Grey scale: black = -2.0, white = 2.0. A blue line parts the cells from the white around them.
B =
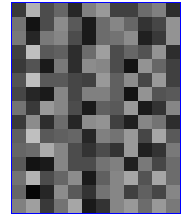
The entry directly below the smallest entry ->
0.5
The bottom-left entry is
0.0
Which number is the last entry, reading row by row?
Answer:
-0.1
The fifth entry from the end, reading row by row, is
0.1
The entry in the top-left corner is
-1.1
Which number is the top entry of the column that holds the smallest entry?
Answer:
0.8
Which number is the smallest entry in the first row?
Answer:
-1.4
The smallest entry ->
-1.9
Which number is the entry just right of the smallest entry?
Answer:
-1.4
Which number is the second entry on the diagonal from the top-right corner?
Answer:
-0.9
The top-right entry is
-1.3
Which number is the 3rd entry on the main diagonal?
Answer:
-0.1
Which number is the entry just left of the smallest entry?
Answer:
-0.4
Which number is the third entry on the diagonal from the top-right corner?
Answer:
-1.5

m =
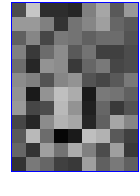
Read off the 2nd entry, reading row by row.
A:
1.1
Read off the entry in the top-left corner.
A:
-0.8
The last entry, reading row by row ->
-0.5
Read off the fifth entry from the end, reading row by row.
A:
-1.1
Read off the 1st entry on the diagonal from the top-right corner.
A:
0.4
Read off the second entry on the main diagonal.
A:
0.4
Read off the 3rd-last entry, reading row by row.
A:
-0.5
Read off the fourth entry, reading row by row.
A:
-1.3
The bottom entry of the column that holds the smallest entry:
-1.0
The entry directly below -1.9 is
-0.2
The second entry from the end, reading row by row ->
-0.1
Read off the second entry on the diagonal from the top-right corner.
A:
-0.4
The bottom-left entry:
-1.2
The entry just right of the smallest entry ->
-1.6
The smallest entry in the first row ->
-1.4
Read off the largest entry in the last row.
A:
0.5
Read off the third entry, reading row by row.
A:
-1.3
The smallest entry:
-1.9
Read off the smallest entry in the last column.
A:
-1.1
